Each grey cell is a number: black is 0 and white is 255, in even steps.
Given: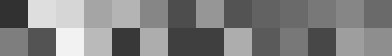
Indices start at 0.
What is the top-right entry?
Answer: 106
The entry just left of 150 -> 77
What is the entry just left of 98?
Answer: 83
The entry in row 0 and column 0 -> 49
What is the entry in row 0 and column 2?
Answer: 214
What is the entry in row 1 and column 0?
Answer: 126
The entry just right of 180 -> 134
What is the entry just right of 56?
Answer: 173

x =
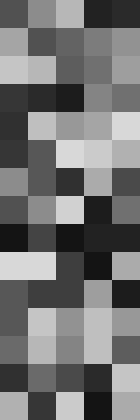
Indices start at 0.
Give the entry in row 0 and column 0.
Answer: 81
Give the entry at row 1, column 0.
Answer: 165
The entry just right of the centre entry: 28
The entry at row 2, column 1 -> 183
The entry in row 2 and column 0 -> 197
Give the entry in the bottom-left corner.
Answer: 177
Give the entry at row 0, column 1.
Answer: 140
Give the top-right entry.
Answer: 42
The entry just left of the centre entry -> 140
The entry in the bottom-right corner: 171
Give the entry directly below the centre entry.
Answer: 20
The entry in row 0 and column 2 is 183
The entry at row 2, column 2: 93

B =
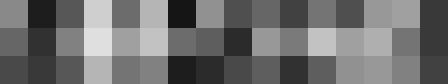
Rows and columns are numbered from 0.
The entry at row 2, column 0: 73
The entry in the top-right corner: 57
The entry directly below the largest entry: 181
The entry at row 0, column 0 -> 137
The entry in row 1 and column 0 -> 102
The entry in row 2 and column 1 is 57
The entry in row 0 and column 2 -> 87
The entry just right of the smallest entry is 145
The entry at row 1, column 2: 129
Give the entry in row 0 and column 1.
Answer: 29
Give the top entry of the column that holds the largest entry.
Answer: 207
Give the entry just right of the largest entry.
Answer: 160
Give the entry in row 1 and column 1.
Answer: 49
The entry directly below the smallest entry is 108

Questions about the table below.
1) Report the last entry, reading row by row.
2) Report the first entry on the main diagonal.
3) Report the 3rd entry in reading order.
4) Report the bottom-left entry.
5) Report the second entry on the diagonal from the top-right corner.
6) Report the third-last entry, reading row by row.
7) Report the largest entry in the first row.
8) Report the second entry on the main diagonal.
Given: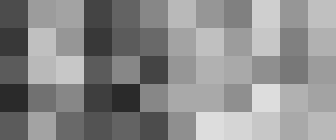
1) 185
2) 76
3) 163
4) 91
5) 128
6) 199
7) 207
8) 192

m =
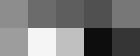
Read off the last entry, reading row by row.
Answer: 53
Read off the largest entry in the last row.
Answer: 245
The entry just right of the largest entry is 192

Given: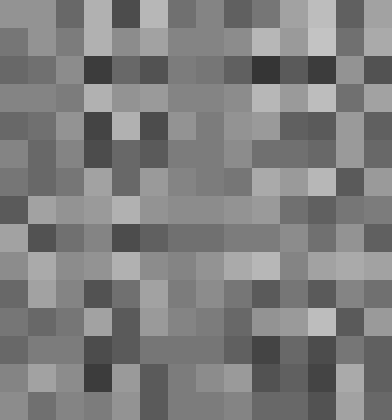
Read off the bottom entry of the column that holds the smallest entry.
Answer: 104
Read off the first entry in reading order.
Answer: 147
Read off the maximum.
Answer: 195
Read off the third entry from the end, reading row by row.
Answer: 82
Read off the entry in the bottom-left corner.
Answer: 140
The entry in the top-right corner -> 162
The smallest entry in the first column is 90
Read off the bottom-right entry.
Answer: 104
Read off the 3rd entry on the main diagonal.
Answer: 140
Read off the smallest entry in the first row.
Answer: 76
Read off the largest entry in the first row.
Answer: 189
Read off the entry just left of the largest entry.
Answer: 154
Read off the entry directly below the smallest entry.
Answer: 183
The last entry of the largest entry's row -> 170
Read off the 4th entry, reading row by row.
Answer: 177
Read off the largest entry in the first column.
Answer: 162
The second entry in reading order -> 147
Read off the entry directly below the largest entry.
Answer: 60
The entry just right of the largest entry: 112
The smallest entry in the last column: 82
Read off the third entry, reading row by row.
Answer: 104

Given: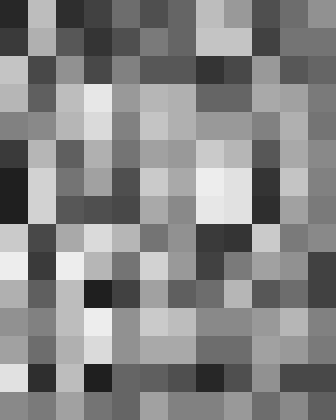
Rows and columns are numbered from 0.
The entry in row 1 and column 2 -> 87
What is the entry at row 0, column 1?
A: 189
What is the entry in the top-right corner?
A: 145
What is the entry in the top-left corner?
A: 39
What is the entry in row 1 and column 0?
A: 58
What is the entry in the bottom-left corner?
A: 137
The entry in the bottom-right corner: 95
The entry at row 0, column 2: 46
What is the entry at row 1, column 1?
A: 176
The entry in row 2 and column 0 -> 196
